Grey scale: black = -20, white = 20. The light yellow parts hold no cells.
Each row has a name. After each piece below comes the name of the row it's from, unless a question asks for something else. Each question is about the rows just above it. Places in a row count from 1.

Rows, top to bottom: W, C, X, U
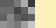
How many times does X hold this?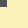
1
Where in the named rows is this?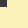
W, 5
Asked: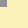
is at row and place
U, 1
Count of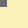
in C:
2
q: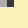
W
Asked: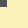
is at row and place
X, 4

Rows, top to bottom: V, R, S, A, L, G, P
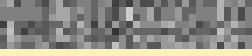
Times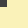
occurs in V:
2
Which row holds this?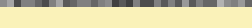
V
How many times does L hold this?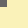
15
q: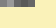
G

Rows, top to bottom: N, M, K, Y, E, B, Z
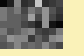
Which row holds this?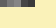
E
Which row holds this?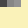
B
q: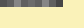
Z
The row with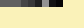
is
Y
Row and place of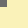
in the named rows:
Z, 5

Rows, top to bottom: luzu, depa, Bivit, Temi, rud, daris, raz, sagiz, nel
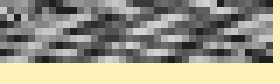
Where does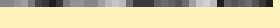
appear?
luzu
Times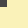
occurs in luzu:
1
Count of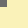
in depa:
6
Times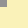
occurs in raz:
8
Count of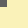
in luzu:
4
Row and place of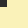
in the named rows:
Temi, 14
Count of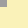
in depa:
2

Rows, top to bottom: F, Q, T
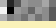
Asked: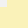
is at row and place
Q, 1
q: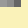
Q
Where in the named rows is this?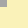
F, 7
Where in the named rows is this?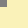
T, 2
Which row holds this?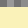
T

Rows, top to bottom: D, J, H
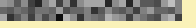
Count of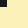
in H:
0
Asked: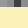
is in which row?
H
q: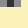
D

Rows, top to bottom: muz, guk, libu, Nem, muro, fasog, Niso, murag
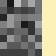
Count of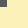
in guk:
1
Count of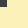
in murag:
5
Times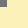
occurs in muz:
3
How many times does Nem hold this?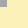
1
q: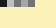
muz
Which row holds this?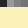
libu
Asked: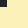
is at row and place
libu, 1

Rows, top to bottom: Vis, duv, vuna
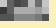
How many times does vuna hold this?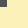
3
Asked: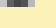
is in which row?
Vis
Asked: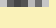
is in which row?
Vis
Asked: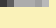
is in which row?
duv
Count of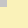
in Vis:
2

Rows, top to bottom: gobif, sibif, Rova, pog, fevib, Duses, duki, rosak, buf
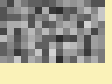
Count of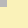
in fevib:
4
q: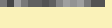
gobif
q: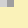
pog
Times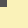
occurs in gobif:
3
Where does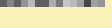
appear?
duki
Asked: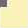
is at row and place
Rova, 12

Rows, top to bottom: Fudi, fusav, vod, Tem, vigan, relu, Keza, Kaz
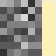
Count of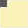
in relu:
1
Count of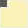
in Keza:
3
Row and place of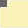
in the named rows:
relu, 6

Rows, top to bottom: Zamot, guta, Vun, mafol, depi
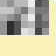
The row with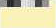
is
depi
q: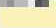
Zamot
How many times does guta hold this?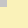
3
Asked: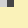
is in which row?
depi

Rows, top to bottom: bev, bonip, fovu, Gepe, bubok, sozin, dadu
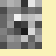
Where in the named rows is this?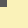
bonip, 4
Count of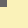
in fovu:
1
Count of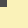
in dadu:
3

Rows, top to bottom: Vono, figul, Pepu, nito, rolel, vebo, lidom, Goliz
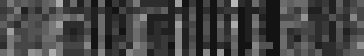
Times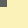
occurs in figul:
4
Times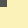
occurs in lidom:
6
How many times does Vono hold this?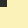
9
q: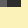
Goliz

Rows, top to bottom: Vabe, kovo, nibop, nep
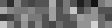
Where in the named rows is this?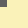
Vabe, 1
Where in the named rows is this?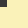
nibop, 1
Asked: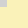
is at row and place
nep, 14
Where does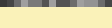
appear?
nibop

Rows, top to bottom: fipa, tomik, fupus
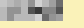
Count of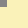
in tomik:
2
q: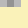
fupus
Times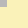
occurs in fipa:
3
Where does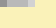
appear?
fupus
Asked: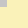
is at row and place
fipa, 1
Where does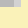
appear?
fupus

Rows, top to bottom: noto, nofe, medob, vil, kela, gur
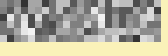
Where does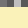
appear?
noto
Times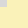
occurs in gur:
4
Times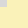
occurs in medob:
3
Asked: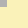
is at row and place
kela, 12
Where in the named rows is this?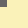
kela, 7

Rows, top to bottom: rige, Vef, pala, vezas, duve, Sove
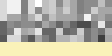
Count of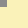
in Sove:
1
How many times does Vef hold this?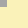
4
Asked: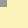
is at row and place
pala, 14

